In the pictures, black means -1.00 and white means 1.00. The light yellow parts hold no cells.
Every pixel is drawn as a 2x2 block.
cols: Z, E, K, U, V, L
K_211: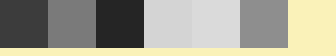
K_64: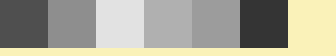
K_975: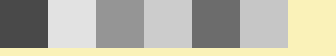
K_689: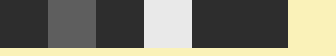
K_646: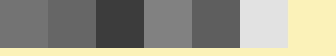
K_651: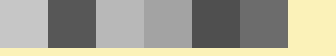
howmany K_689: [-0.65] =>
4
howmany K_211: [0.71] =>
1
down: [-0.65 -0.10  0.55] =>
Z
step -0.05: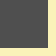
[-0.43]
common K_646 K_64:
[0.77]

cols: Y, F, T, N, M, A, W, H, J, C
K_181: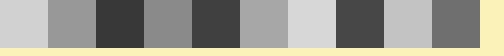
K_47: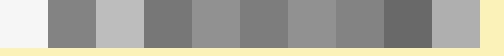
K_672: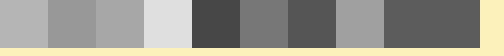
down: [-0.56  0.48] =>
T
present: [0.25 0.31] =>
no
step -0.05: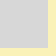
[0.64]
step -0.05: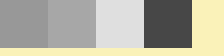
[ 0.14  0.26  0.70 -0.49]
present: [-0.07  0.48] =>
no

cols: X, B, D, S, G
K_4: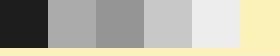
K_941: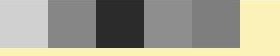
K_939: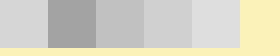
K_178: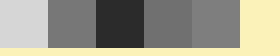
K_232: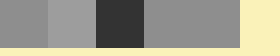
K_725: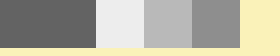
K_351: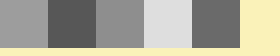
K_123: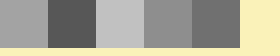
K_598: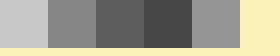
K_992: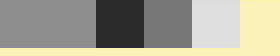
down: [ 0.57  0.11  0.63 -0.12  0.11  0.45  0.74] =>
S
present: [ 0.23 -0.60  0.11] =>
yes
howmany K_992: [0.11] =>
2
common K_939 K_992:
[0.74]
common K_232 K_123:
[0.11]
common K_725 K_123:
[0.11]

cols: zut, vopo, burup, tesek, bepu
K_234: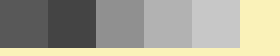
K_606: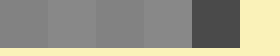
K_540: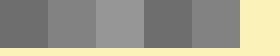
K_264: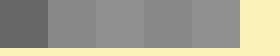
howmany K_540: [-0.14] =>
2
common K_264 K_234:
[0.13]
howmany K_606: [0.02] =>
2
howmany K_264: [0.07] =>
2
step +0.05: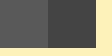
[-0.26 -0.42]
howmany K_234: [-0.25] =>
0
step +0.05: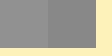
[0.18 0.12]

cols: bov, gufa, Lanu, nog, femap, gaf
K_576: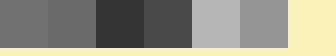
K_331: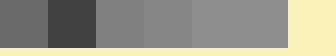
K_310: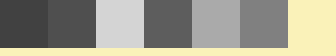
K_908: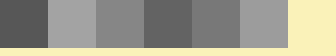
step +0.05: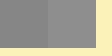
[0.10 0.16]
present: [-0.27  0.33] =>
yes
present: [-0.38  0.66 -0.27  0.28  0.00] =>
no
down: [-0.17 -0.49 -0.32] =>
bov
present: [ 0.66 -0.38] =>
no
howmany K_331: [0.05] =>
1

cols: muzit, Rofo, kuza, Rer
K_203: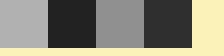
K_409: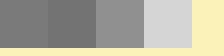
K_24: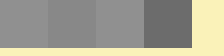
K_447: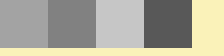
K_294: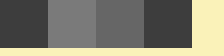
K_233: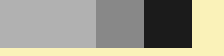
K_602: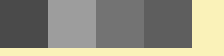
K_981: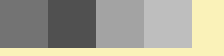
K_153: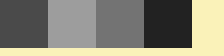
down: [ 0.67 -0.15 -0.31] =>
Rer
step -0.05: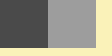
[-0.47  0.18]
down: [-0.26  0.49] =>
Rer
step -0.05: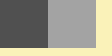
[-0.42  0.23]
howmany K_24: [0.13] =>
2
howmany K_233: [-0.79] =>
1

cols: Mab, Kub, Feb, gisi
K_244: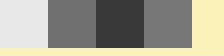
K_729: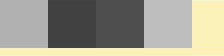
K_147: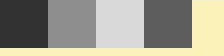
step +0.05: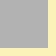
[0.44]
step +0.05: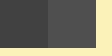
[-0.44 -0.34]

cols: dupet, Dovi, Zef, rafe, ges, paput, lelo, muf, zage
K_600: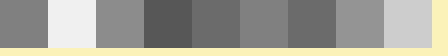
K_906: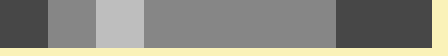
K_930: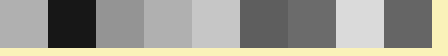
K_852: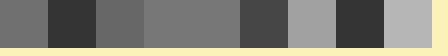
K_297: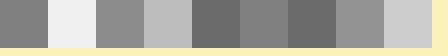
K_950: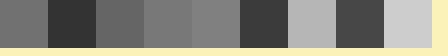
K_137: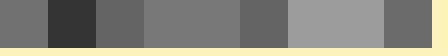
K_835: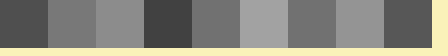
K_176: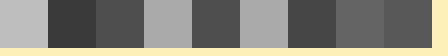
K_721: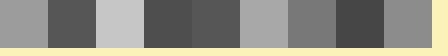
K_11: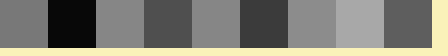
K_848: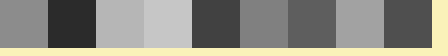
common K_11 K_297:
[0.10]
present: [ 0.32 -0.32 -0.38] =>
no
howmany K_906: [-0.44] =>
3
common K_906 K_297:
[0.49]

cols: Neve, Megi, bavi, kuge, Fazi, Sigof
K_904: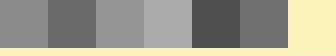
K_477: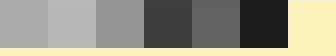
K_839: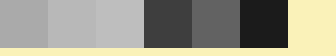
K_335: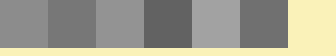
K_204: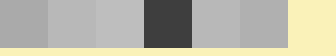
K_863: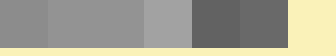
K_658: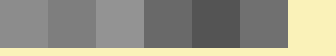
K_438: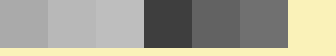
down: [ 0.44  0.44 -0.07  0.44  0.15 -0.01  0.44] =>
Megi
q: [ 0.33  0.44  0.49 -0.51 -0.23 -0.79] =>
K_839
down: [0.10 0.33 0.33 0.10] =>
Neve
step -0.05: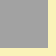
[0.22]
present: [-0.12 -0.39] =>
no
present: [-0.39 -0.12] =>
yes

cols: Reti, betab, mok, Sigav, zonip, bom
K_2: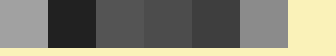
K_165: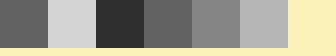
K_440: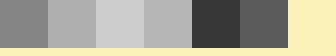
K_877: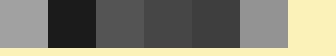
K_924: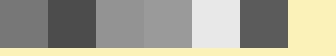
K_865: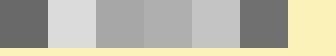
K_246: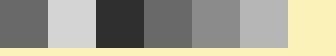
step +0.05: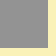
[0.20]
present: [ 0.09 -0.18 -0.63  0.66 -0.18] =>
no

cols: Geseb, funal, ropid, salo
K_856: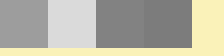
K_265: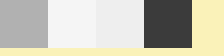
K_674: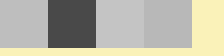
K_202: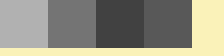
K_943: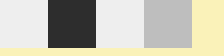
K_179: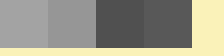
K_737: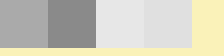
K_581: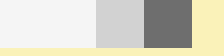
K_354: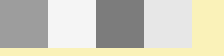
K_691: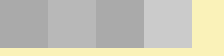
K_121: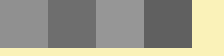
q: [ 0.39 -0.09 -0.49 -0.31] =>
K_202
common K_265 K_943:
[0.87]
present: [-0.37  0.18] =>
no
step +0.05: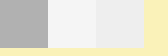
[0.44 0.97 0.92]
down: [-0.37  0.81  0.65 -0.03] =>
ropid
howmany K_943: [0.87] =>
2
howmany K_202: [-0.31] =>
1

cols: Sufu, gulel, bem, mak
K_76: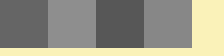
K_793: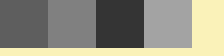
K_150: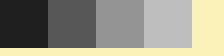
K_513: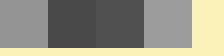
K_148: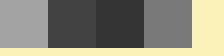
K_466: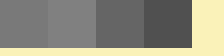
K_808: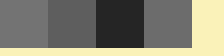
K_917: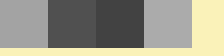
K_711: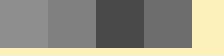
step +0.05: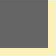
[-0.16]
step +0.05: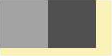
[ 0.33 -0.32]
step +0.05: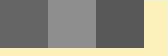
[-0.16  0.16 -0.27]
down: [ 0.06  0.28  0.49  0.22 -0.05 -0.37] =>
mak

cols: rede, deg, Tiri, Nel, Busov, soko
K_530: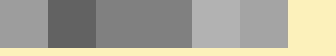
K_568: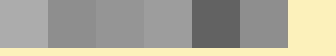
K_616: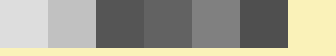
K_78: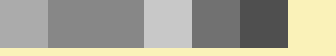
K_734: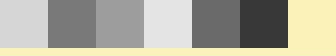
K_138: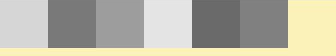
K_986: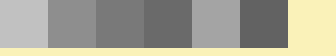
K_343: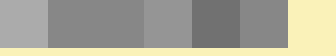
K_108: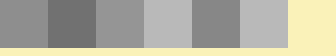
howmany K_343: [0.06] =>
3
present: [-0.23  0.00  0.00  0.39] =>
yes
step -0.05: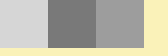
[ 0.63 -0.10  0.18]
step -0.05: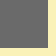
[-0.22]
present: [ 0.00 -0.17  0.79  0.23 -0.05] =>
no
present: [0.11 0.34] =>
no
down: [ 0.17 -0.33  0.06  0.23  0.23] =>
Tiri

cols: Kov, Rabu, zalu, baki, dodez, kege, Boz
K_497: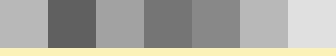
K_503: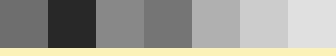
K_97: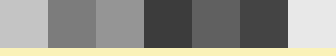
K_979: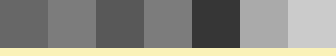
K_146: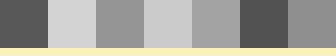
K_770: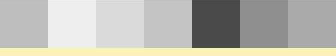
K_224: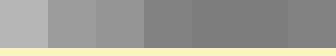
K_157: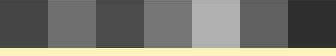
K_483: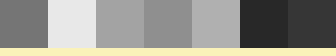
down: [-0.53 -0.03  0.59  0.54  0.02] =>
baki
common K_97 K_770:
[0.54]
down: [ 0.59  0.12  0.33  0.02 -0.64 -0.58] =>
Boz
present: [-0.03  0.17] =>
yes

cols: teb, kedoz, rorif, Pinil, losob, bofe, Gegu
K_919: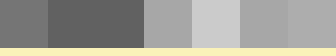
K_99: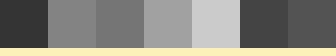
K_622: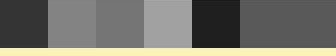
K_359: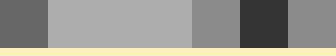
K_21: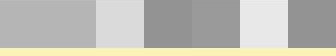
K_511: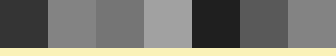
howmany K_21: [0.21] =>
1
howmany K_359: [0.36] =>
3

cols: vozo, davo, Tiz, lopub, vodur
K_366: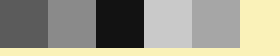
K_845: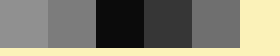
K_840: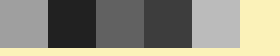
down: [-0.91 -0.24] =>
Tiz
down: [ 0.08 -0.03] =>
davo
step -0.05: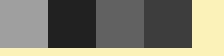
[ 0.20 -0.79 -0.29 -0.57]

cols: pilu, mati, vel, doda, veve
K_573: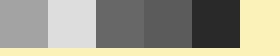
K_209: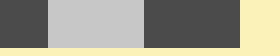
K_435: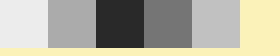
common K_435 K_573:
[-0.68]
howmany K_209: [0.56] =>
2
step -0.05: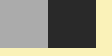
[ 0.29 -0.73]
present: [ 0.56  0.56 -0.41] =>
yes
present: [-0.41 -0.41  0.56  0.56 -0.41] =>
no
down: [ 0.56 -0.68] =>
vel

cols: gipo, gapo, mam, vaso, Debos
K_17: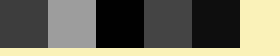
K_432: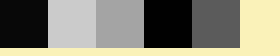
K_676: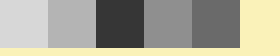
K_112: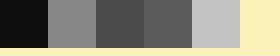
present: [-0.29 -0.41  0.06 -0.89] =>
no
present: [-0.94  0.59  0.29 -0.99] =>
yes
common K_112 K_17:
[-0.89]
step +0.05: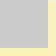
[0.64]
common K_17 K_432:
[-0.99]
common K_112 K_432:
[-0.29]
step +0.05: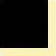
[-0.94]

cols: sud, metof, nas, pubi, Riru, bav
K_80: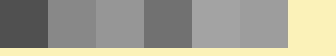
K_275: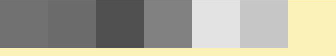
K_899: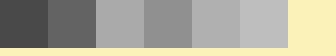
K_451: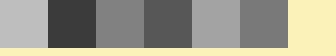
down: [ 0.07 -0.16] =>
metof
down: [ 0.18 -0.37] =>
nas
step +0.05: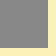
[0.12]

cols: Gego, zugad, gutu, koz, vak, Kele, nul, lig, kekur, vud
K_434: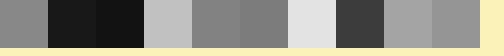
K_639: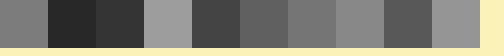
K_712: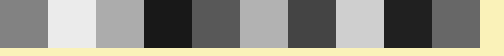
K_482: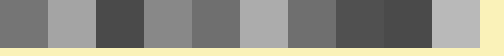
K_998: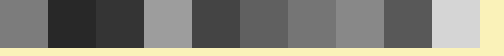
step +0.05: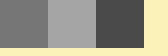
[-0.03  0.34 -0.37]
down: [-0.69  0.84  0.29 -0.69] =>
zugad
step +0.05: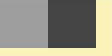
[ 0.28 -0.42]
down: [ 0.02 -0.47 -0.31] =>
vak

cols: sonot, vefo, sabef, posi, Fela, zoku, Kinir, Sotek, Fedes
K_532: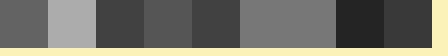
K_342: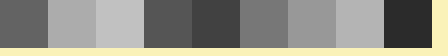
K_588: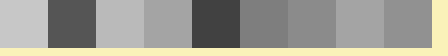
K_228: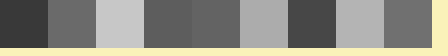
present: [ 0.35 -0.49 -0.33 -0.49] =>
yes
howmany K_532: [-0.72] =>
1
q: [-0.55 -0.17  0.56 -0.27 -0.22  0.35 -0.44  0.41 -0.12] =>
K_228

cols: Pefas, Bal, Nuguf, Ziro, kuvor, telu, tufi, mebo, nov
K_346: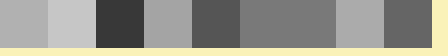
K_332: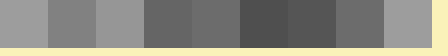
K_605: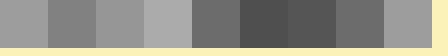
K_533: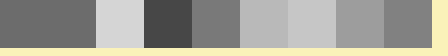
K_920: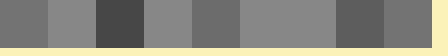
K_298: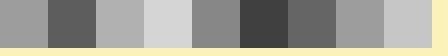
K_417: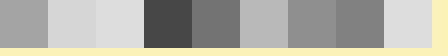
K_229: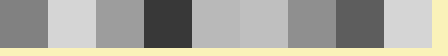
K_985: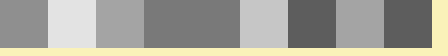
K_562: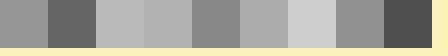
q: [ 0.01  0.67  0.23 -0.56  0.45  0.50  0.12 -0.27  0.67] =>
K_229
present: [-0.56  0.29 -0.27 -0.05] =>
no
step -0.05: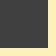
[-0.55]
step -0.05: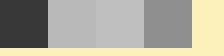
[-0.61  0.40  0.45  0.07]
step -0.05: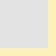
[0.73]

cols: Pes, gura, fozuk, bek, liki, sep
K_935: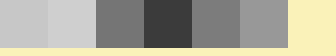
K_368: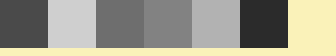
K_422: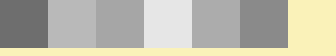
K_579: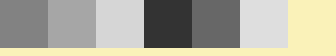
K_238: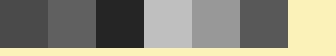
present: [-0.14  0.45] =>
yes
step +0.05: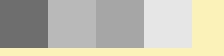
[-0.09  0.50  0.35  0.85]

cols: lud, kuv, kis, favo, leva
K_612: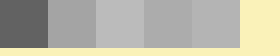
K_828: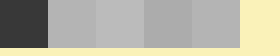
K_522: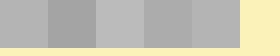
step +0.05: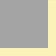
[0.34]
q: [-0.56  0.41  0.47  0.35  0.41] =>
K_828
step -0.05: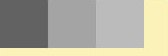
[-0.28  0.24  0.42]
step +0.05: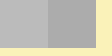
[0.52 0.40]
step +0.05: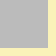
[0.52]
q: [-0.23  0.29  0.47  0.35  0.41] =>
K_612

